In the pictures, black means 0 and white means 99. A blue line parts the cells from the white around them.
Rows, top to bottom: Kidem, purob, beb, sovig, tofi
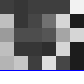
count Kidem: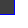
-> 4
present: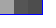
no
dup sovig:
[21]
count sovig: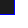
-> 1

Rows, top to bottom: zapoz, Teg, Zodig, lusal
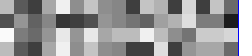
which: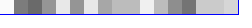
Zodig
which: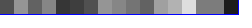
Teg
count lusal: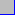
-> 1
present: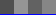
yes

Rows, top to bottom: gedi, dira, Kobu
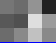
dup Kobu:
[53]
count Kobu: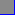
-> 2
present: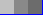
no
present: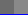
yes
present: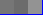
yes

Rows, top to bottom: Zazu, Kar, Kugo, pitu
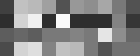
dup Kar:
[18]
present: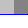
no
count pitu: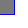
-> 1
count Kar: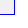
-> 1
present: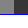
yes
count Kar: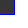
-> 1
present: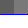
yes

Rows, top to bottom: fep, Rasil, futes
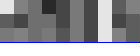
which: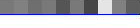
futes
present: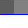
yes
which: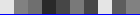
fep
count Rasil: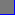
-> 1
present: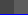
yes

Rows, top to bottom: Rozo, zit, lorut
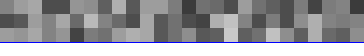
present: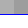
no
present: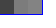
yes
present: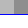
no
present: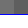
yes
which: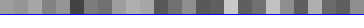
lorut
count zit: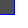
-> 5
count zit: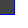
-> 1

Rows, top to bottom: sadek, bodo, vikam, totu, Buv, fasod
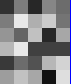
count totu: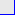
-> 1
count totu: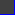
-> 3
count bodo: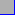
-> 1

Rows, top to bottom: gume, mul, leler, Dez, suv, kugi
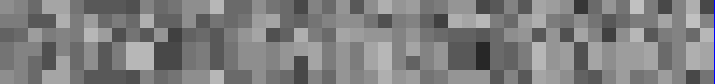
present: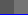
yes
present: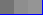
no
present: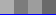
yes
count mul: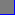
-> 9
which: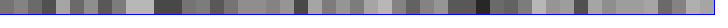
suv
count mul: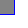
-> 4
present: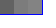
no

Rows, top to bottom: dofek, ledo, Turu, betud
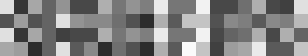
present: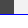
no
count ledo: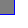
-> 2
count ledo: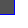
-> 4
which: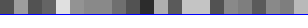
ledo
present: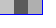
no
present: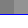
no

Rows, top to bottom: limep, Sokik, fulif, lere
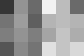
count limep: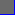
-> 2
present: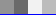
yes
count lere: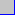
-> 1
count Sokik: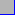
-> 2
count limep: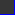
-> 1

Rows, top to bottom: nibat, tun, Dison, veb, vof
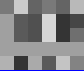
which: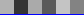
vof
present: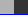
yes
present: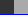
yes
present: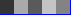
yes
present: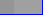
no
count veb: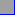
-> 6

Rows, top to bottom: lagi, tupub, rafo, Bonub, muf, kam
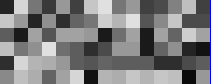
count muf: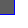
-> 5
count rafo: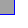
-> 6

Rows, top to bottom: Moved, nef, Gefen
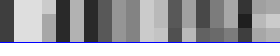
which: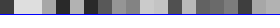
Gefen
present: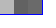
yes

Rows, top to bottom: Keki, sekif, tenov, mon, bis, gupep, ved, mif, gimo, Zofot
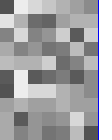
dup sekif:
[69]
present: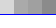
no
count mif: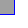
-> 5
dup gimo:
[58]
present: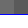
no
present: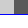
yes

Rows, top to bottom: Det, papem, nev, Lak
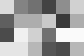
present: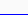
yes
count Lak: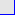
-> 2
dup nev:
[97]
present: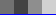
yes
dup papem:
[67]
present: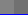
yes

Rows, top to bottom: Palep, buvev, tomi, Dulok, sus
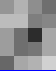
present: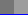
no
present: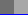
no
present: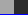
no
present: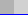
yes

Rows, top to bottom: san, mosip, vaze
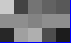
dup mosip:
[55]
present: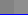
yes

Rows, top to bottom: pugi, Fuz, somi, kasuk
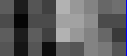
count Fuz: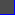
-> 5
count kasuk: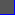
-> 4
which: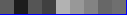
pugi
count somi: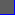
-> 2
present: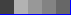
yes
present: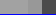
no
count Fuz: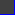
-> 0

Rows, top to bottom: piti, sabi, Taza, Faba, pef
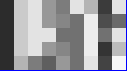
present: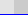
no
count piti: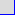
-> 0
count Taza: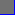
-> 3
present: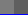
yes
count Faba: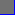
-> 1

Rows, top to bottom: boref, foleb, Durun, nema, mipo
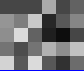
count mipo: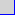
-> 1
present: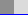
yes
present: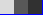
yes
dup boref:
[27]
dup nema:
[45]
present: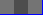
yes
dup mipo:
[34]

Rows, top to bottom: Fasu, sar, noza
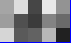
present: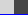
no
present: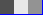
no

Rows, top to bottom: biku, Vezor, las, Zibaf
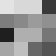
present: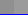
no
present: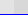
yes
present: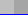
no
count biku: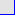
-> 1
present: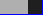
no

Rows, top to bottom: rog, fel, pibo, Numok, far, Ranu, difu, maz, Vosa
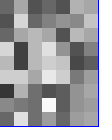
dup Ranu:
[80]
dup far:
[72]
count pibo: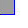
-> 0
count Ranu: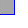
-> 1
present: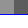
no

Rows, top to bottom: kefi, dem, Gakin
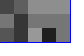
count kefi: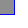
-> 3
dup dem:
[46]
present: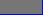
yes
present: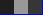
no
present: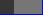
yes
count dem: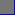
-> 4
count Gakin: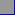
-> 1

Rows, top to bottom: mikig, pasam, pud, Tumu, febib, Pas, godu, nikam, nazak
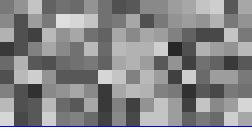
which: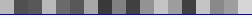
nikam
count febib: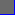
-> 2

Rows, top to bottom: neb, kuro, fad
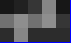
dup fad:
[17]
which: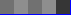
kuro
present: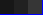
yes
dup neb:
[9]
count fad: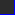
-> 4
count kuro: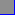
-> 2
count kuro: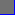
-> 2

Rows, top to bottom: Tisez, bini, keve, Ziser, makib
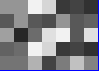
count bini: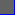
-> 1
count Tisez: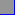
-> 2
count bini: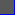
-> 3
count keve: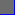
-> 1
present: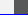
yes
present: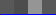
yes

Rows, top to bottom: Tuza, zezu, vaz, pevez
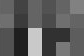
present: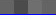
yes
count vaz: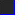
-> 0
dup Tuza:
[39]
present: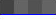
yes
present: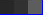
no

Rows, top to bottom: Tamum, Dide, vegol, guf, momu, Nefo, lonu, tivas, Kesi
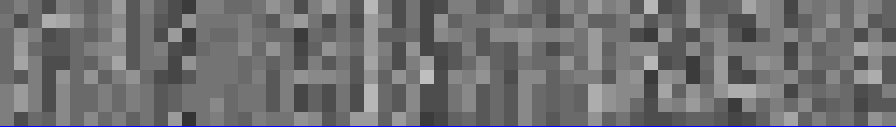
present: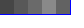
yes
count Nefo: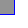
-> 9

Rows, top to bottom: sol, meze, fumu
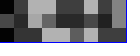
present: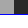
no
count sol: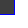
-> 4
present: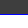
yes
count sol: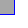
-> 0
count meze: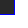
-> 3
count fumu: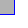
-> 3

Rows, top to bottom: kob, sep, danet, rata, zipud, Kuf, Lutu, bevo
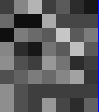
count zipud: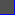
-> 1
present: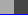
yes
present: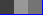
yes
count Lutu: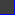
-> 5
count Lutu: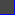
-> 0
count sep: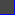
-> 3

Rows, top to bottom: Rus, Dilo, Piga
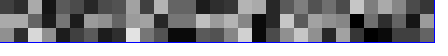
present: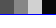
yes
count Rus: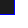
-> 1
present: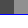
yes
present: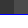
no
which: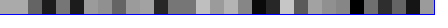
Dilo
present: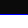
yes

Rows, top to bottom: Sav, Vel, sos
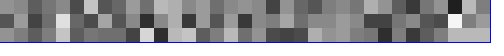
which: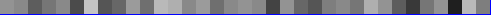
Sav
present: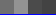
yes
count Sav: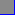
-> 6
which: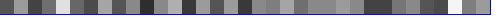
Vel
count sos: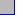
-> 5
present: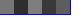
yes

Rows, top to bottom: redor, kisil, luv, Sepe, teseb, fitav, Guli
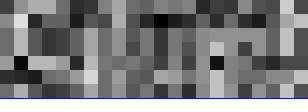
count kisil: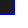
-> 3
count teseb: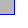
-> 3

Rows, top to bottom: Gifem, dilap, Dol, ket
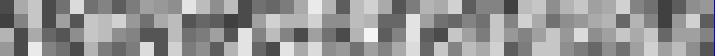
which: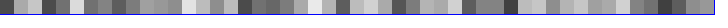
Gifem
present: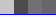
no
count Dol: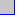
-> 6
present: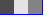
no
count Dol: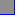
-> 3
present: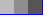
yes
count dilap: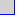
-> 5

